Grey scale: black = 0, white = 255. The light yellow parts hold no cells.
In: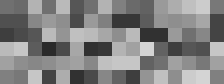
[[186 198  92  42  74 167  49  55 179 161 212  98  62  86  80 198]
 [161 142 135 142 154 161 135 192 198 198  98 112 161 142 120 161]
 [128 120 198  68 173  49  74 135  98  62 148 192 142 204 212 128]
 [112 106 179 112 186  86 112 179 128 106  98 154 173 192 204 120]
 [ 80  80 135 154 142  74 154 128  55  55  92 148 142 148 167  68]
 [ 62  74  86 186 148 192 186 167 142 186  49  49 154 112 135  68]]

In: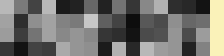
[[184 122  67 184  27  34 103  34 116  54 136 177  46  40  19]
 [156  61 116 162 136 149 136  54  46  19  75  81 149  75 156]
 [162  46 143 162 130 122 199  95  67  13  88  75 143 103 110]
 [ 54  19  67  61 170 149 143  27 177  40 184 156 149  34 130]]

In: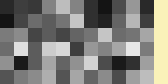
[[108 223  92 204 216  62 151 131 166 231 123]
 [123 139  69  92  69 100 116 197 108 116 166]
 [ 84 123 139 174  84 166 100 139  76 159 189]
 [ 20  69 108  92 116 197  48  33 100 182  62]
 [ 41  62  56 131 189 131  48  20  76 151  41]
 [145  26  92 166 100 145 210  76  26  48 159]]

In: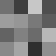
[[137 165  47 144]
 [157 150 121  92]
 [ 99 129 107 184]
 [113  62 199  78]]

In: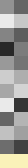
[[167 211]
 [234 199]
 [101 180]
 [205 174]
 [193 160]
 [ 40 124]
 [153 116]
 [146 101]
 [132  93]
 [109  66]
 [234  53]]

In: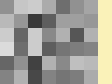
[[145 198 204 171 110 145 165]
 [131 177  72 131 117 125 171]
 [185 151  57  94 159 159 151]
 [102 145  65 177 137 191 185]
 [219 110 204  94 117 125 131]
 [204 102 204 137 177  86 177]]

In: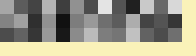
[[131 160  47 145  17 125 153 111  92 173  68  84  54]
 [ 76  98  54 153  24 139 187 125 117 193  98  76 111]
 [166  92  68 180  62 145  76 228  84  32 201 104 216]]

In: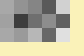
[[168 154 183 103 224]
 [168 147 133  89 209]
 [161  61 111 141  96]]
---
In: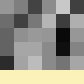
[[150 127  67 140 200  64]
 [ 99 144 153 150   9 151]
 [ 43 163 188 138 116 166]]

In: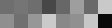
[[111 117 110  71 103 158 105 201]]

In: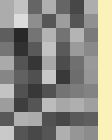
[[172 194 101 175 101  71 173]
 [ 94  40 116 179 115 180 122]
 [170  84  54 168  76 112 153]
 [195  81  56  82 116 124 131]
 [ 88 176 172  81  71  89  94]]

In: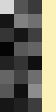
[[215  84  58]
 [ 53  21  63]
 [ 34  52  15]
 [ 87  16 141]]

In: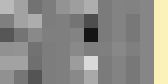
[[186 162 114 125 147 158 174 123 131 130 134]
 [ 86 116 137 127 127 131  21 123 131 120 134]
 [162 162 111 125 127 156 217 123 131 120 134]]

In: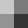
[[199 123]]
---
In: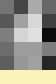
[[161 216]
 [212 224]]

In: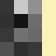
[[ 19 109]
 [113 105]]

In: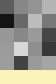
[[104 188]
 [136 154]]

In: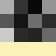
[[ 20 109]
 [ 42  36]]

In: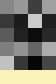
[[ 28 202]
 [ 33  12]]

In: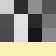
[[225  40]
 [221  22]]
